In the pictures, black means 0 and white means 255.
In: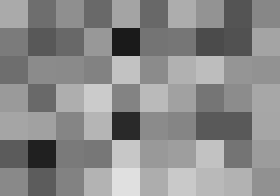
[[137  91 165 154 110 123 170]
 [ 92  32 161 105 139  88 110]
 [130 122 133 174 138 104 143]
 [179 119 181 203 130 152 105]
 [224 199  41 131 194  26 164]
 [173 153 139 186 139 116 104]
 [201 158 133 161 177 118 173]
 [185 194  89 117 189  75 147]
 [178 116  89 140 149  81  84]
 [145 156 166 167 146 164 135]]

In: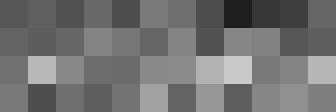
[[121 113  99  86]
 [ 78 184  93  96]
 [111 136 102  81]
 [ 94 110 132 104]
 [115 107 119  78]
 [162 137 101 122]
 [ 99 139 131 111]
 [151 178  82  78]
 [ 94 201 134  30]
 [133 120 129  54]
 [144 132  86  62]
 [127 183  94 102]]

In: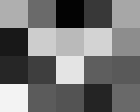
[[243  38  24 175]
 [ 91  62 205 106]
 [ 83 228 186   3]
 [ 36  94 211  56]
 [105  89 141 167]]

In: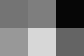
[[152 116]
 [215 126]
 [100   6]]

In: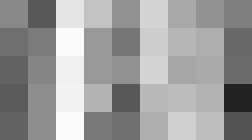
[[ 99  90  98 110 136]
 [142 142 133 123  87]
 [251 242 240 250 228]
 [121 179 152 152 194]
 [113  88 145 118 145]
 [174 184 211 205 211]
 [207 188 166 182 169]
 [190 179 170 173 146]
 [ 83  34 107 104 127]]

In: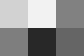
[[126 210]
 [ 40 242]
 [101 129]]

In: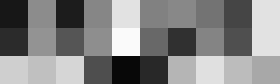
[[207  43  23]
 [192 147 140]
 [214  85  28]
 [ 78 142 134]
 [  8 250 226]
 [ 40 104 129]
 [181  48 136]
 [224 132 115]
 [188  79  69]
 [168 226 226]]

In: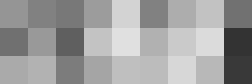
[[170 112 149]
 [178 153 129]
 [124  95 120]
 [165 195 156]
 [191 224 211]
 [188 177 129]
 [215 202 173]
 [184 219 194]
 [ 57  51 113]]

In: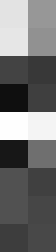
[[ 61  81  81  23 254  15  67 230 227]
 [ 72  70  64 111 244  63  56 145 151]]
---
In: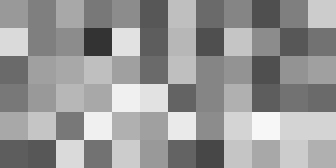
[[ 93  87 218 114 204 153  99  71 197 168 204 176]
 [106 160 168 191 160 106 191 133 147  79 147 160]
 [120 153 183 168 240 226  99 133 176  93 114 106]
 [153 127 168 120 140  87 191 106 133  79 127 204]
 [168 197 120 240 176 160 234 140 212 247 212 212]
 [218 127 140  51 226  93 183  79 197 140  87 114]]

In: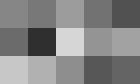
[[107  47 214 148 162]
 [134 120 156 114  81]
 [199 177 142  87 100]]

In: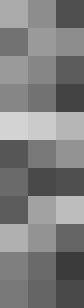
[[ 86 120 147]
 [ 92 162 189]
 [106  73  79]
 [114 154 141]
 [120 100  73]
 [127 106  59]
 [134 114  67]
 [154 134  92]
 [170 141  79]
 [176 147 100]
 [211 203 182]]

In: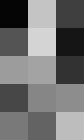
[[  5 196  63]
 [ 71 134 141]
 [ 84 212  21]
 [121  99 189]
 [156 163  50]]

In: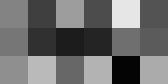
[[118  48  28  36 111  91]
 [131  63 157  76 230  83]
 [143 186 103 179   4 171]]

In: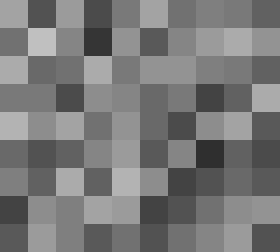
[[ 67 141 127 163 155  67  82 113 141 147]
 [ 89 155 127  89 113  82 113 133 155  82]
 [105  82  97 133 155  89 133  47  97  75]
 [113 192 133  53 147  89 133 155 171 147]
 [121 121  75 141 133 105 121  67  97 171]
 [127  97 171  97 179 141  67  82 105  89]
 [163  82 155  75 121 163 113 127 121  97]
 [171 105 113 171 121 147 147 127 121  97]
 [179 141 163 113 147 105  75 141 163  89]]

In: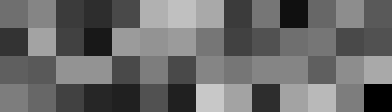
[[ 51 163  65  24 155 147 155 118  65  81 111 118  73  81]
 [ 95  89 147 147  73 125  73 133 118 133 133  95 141 169]
 [111 133  59  45  73 177 192 169  59 118  16 103 141  89]
 [125 103  65  38  32  81  32 200 163  45 163 185 125   0]]
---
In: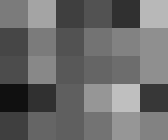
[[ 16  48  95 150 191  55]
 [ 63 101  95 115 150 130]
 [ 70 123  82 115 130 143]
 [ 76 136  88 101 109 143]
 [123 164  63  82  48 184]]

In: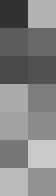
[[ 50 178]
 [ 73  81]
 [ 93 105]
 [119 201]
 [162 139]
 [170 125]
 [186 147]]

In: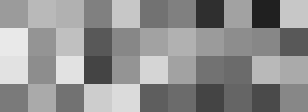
[[122 170 114 205 219  94 107  68 101  74 135]
 [155 185 177 128 199 114 128  47 162  32 199]
 [226 141 226  68 148 213 162 114 107 185 170]
 [233 148 192  88 135 162 177 155 141 135  88]]

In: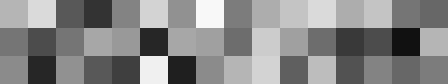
[[117  76 117 167 153  38 167 160 109 204 160 109  57  76  17 181]
 [139  38 145  88  63 240  31 139 181 211  95 189  82 131 103 124]
 [181 218  88  51 131 211 145 248 124 173 196 218 173 196 117 103]]

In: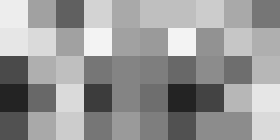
[[ 35 104 218  60 132 110  35  67 183 230]
 [ 74 175 191 118 132 126 104 140 110 183]
 [ 81 169 204 118 154 126  81 140 140 218]
 [230 218 161 243 161 154 243 146 198 175]
 [237 161  96 211 169 191 191 204 169 118]]

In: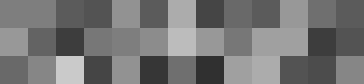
[[105 134 202  69 146  54 111  48 160 172  83  76 134]
 [126 126  91  83 146  91 172  69 105  91 152 111  91]
 [152  99  61 119 126 140 188 152 119 160 160  61  83]]

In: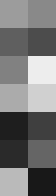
[[ 30  63]
 [ 42 101]
 [ 95  76]
 [129 237]
 [156 137]
 [171 208]
 [186  24]]
